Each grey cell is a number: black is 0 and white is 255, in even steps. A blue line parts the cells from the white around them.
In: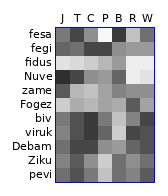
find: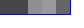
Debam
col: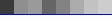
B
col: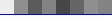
R
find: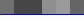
Debam
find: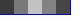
biv
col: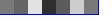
J
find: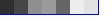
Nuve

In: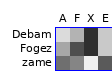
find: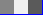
zame
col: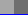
A
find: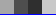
Fogez
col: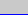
E

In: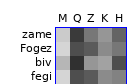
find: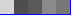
Fogez
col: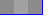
K
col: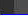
Q

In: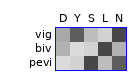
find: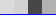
biv
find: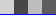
pevi
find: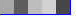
vig
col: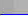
D
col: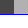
N

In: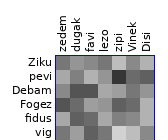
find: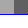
fidus
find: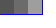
Fogez
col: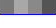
zedem
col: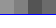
dugak
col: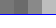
Vinek

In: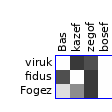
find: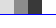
Fogez
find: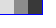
Fogez
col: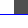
Bas
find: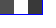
fidus
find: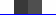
viruk
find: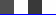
fidus

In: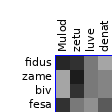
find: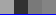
biv
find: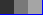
fidus

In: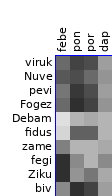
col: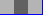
pon
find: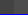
viruk
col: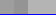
dap
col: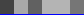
por
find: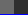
Fogez

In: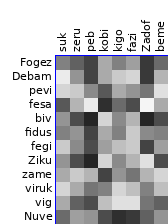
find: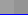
Nuve
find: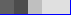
vig

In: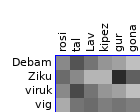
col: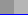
kipez
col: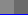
rosi
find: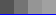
Debam

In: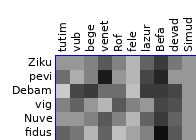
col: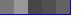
devad
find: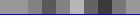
Ziku

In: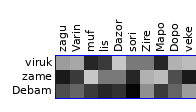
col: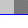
Dazor
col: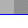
Zire
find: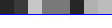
viruk
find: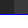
viruk

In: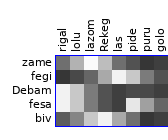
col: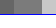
lazom
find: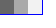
fegi

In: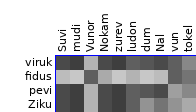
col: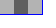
Vunor
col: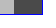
Suvi
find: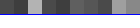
pevi
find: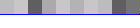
fidus
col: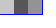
dum
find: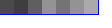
Ziku

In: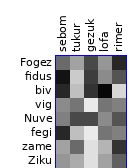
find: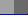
zame
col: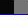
lofa
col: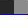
sebom
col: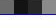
sebom
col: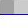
tukur
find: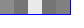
vig

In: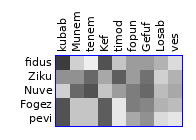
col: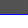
kubab
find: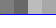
Nuve
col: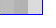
Losab

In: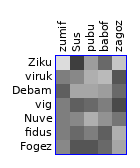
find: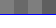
fidus
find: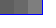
vig

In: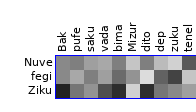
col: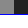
Bak
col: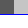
tenel
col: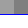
saku
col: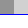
Mizur
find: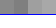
Nuve

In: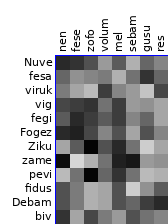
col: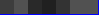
mel
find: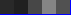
Fogez
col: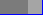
fese
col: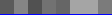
volum
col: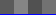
volum
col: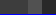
mel
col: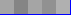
res

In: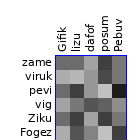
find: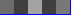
Ziku
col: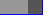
dafof

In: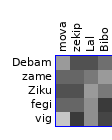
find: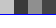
vig
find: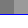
zame
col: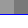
Bibo
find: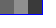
fegi
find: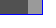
Ziku

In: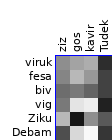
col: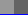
kavir
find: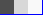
Debam
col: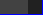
Tudek
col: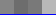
ziz
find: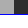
viruk

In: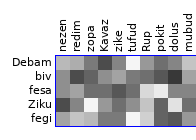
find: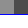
biv
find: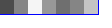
Debam
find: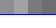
biv
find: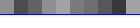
biv
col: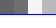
zopa
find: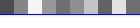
Ziku

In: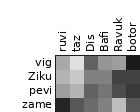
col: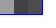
Ravuk
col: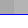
ruvi
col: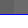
Dis
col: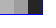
ruvi
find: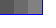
zame

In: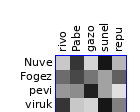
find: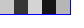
Nuve
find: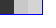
viruk
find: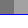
Fogez
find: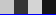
Nuve
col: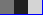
gazo
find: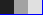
pevi

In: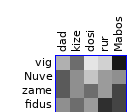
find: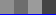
zame
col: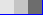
dosi
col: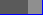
dad
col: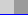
rur
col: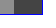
Mabos
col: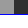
rur

